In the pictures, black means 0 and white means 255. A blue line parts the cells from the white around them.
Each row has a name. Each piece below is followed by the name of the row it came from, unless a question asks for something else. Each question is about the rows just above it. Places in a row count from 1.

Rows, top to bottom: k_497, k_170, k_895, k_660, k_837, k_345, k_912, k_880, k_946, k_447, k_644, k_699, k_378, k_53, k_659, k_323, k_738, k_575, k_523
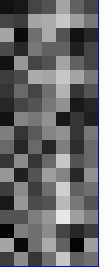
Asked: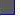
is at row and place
k_447, 3
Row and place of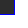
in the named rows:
k_644, 6
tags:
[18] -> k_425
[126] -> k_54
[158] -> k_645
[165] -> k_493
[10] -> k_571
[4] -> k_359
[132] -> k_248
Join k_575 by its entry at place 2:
k_571

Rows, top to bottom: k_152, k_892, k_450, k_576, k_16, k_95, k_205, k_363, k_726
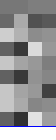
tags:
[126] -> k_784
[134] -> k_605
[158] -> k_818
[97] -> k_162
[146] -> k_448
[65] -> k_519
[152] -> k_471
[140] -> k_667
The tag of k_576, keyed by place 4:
k_471
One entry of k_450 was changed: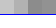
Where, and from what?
1, [206]
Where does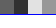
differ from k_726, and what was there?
4, [158]
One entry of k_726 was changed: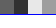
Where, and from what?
3, [226]
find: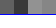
k_95
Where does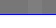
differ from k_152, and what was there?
4, [126]
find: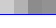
k_450

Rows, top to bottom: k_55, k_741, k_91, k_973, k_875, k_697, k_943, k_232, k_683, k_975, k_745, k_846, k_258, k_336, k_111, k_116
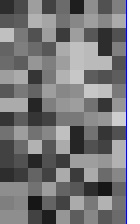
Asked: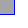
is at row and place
k_741, 4
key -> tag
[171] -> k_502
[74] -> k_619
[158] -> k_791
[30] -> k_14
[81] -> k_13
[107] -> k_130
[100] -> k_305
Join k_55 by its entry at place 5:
k_130
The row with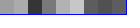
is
k_697
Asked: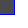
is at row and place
k_55, 2

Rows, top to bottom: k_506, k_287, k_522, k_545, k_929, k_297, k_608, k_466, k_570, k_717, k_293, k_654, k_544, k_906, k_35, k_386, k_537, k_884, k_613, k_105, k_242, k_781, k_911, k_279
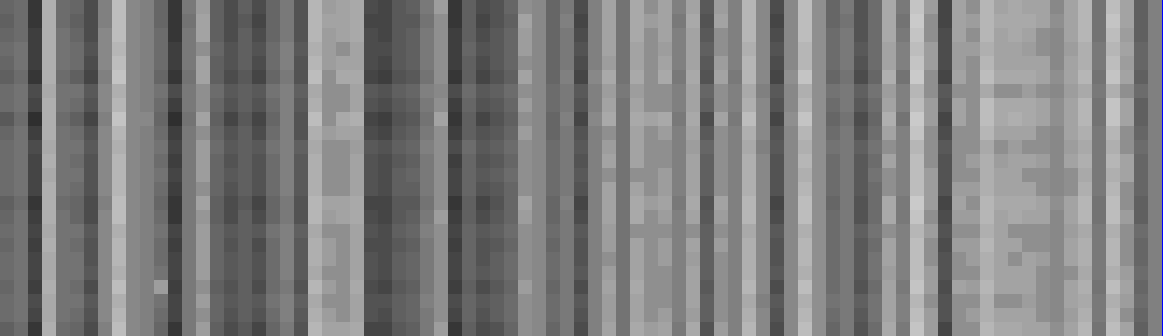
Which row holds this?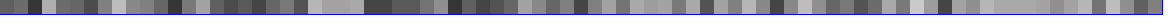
k_35
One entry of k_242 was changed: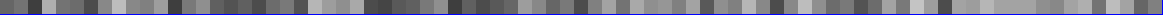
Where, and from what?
48, [143]
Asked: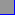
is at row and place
k_386, 15

